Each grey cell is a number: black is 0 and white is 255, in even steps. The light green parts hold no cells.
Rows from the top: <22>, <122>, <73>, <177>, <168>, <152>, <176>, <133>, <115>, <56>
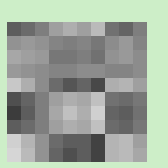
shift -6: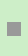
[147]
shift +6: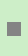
[138]
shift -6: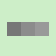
[113 134 147]
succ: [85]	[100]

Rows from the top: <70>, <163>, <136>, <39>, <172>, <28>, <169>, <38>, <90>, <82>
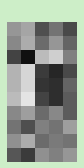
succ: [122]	[115]
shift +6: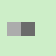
[178 113]
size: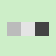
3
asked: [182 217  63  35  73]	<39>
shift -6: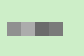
[138 166 101 116]

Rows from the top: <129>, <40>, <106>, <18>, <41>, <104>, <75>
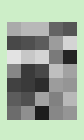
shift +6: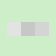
[233 205 218]
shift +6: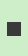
[64]
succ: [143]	[29]
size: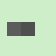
2
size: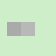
2
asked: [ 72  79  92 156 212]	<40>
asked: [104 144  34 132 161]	<75>

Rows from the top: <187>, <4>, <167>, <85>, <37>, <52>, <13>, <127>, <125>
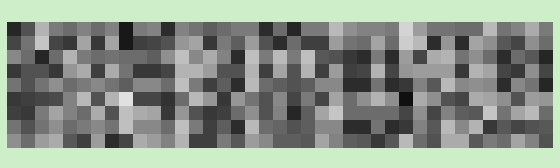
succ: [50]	[108]
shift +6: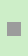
[162]
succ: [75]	[130]
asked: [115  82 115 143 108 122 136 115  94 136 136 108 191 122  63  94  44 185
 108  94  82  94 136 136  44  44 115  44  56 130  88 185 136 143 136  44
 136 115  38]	<37>
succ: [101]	[82]
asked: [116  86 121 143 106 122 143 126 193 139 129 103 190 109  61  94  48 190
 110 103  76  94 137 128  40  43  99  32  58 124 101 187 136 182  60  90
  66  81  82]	<127>

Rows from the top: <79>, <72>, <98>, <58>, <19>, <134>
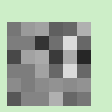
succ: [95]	[103]
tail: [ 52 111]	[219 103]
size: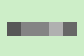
5
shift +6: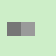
[124 160]
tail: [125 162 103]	[219 103]
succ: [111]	[219]
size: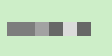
6

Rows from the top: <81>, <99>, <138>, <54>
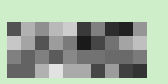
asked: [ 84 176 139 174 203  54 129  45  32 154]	<81>
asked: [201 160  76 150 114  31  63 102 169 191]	<99>
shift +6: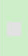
[232]
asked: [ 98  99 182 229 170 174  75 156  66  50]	<54>
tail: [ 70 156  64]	[51]

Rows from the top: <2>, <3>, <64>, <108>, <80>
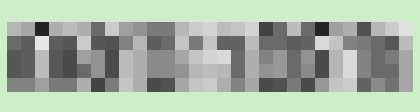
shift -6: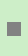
[124]
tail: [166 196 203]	[174 130 166  75  81 122  75 152 196 203  99 138 114 166]
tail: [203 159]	[146 122 122 182 203 211 188 196 211  67 106 188 106  36 159 174  81 182
 203 224]
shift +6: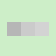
[188 209 217]
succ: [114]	[166]

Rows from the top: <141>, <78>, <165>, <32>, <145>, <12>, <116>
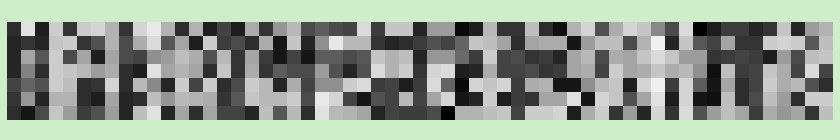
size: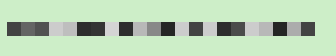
22
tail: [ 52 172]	[ 52  93  75  75 156  81  37  81 218 178 204  52 212 218  30  37 172  67
  67  75  52  60 164 172  67 204 164 172 197 172 184 143  16 190  60  67
 197 172  67 218  67]
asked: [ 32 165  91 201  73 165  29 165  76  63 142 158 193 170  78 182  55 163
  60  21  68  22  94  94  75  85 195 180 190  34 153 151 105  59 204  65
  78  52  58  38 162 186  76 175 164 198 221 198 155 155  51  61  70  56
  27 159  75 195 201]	<165>

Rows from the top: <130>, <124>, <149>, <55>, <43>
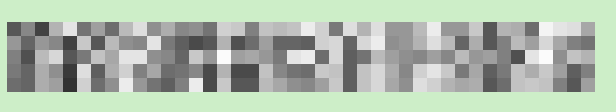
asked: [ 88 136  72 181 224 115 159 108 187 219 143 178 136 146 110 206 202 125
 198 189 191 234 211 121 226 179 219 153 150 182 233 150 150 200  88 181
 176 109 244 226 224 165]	<130>
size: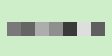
7
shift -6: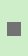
[109]
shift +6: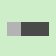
[185  80  80]
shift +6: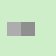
[179 149]

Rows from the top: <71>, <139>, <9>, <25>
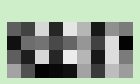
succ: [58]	[189]
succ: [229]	[182]
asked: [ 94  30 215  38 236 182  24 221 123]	<9>

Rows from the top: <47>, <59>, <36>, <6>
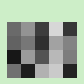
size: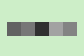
5
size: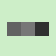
3
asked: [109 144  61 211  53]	<47>
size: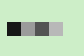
4

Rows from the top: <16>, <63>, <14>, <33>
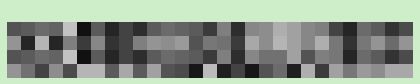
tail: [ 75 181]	[181  91 168  91 161  83  75  23 187  31  67  23  83 107  31 174  59 161
 119 154 141 168 168]
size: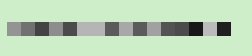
16
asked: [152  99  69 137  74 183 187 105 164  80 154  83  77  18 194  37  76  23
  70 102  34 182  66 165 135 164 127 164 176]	<33>
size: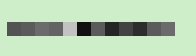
12
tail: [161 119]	[154 141 168 168]
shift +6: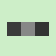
[ 65 141  57]
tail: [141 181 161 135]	[174 119  51 119 148 107 148]

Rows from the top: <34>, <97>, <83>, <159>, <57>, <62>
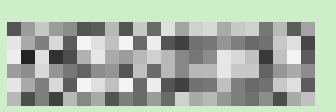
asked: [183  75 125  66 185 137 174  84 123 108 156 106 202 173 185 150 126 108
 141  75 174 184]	<62>
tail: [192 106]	[184 135 184 184 230 200 200  99 149 170 141]
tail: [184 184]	[230 200 200  99 149 170 141]
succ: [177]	[230]
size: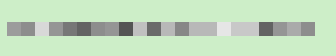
22
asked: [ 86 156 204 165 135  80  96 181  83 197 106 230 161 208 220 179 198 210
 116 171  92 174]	<34>

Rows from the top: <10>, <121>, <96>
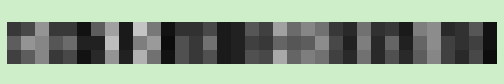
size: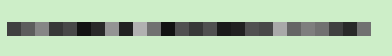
26
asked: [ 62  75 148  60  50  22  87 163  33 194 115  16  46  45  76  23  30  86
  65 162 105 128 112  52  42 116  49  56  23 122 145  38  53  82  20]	<10>

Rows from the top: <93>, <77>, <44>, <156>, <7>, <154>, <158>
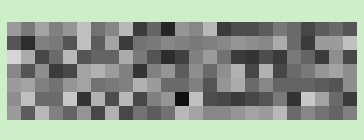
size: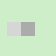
2
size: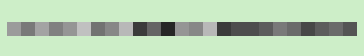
25
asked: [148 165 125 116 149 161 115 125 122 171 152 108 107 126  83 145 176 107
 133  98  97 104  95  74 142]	<7>
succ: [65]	[128]

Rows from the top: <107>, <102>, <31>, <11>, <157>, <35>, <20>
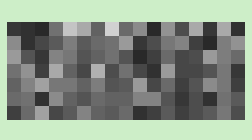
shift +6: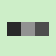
[ 47 152  83]
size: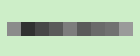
9
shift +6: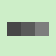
[ 77  96 131]

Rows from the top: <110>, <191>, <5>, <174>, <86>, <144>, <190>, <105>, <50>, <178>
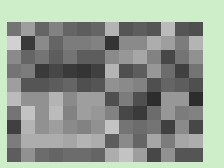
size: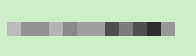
12
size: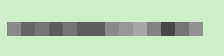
14
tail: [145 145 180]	[138 158 158  79 124  79  45 151 151  45]
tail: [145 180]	[138 158 158  79 124  79  45 151 151  45]

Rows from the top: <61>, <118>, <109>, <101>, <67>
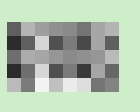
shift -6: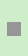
[144]
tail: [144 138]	[116 166 180]
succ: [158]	[144]
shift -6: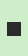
[37]
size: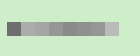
8
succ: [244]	[192]
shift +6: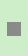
[144]

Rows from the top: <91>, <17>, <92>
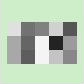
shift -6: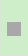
[162]
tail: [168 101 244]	[ 35 155]
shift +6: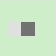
[230 120]
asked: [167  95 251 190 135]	<92>
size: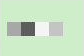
4

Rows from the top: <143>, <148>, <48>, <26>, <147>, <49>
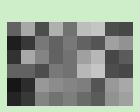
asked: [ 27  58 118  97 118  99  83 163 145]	<148>
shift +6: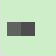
[104  83]
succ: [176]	[114]
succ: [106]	[91]
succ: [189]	[197]

